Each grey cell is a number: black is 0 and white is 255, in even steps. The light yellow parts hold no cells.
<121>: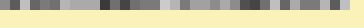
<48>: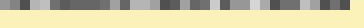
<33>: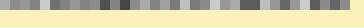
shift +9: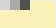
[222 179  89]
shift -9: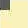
[83]

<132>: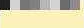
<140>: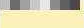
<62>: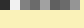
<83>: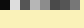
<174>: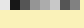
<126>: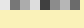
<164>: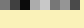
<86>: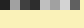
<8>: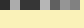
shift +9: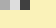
[181 230  73]
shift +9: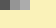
[ 94 158 181]
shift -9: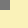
[110]
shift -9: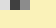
[212  55 131]
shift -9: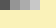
[ 76 140 163 191]

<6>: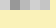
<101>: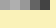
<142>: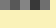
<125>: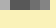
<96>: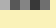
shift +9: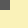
[97]
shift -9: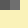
[ 79 102]
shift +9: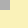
[184]
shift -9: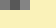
[111  79 123]

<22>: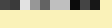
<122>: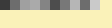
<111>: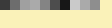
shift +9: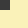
[67]
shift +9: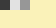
[ 67 235 160]

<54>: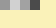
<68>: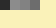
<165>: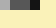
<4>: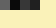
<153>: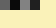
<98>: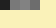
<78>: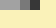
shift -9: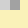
[200 153]
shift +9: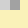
[218 171]
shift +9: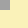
[171]
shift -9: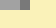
[153 153 112]

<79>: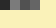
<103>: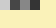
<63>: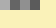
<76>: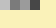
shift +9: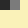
[ 50 132]
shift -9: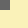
[92]
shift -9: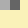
[164  92]
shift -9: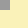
[146]
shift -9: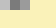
[183 114 146]
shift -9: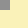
[135]
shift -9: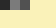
[ 32 114  72]

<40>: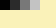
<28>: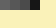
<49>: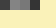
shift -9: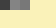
[ 54 123 111]
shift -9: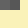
[89 78]
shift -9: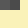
[78 66]
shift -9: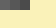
[89 78 66]
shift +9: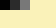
[ 11  52 129]
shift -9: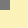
[111]
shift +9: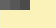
[107  96  84]

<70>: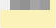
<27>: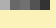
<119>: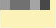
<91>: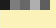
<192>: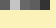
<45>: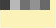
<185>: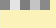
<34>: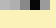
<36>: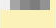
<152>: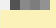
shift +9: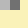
[193 122]
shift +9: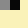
[146  16]

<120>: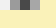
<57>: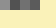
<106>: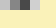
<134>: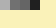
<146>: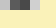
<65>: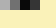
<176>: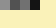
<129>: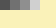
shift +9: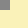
[143]
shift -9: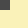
[64]
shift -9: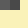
[82 64]
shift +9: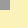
[164]

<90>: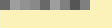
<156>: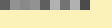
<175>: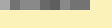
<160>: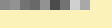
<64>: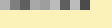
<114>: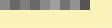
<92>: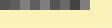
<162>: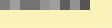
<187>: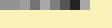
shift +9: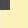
[84]
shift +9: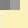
[136 167]

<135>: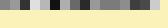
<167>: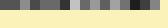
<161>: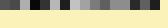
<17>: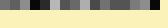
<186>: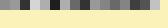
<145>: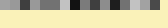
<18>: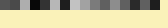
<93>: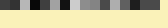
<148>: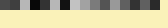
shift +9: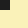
[39]
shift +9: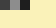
[ 72 150  39]
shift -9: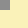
[132]
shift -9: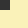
[42]
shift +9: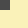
[83]
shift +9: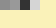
[150 162  60 222]

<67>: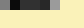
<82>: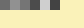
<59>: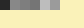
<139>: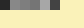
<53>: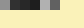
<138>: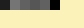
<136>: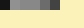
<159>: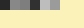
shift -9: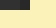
[40 40 31]
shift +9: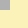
[186]
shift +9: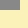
[145 145]
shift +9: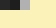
[ 49  39 186]
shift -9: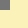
[108]

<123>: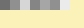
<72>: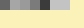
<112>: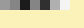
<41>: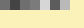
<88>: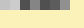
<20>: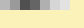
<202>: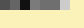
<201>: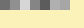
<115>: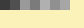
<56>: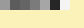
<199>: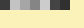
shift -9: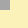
[157]
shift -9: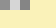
[135 205 124]
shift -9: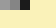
[145 124  18]
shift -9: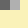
[ 92 167]
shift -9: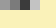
[145 114  50 186]
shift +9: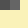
[ 89 110]

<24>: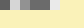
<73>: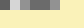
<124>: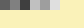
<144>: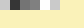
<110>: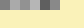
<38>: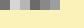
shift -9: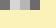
[107 205 173  98]
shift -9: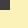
[54]
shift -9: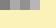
[119 161 137 173]
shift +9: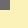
[116]
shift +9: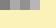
[137 179 155 191]
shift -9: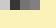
[193  45 107 119]
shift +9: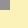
[155]

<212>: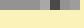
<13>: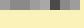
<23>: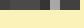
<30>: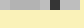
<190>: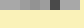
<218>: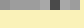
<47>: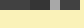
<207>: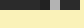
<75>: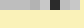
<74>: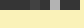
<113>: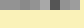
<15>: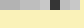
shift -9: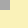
[159]
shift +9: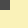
[83]
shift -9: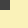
[56]
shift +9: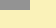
[156 156 156]
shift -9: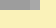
[148 148 148 159]

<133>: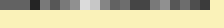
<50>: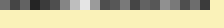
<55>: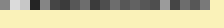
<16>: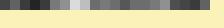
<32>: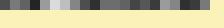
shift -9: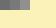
[100 112 135]
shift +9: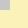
[208]
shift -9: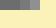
[100 100 112 135]
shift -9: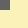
[89]

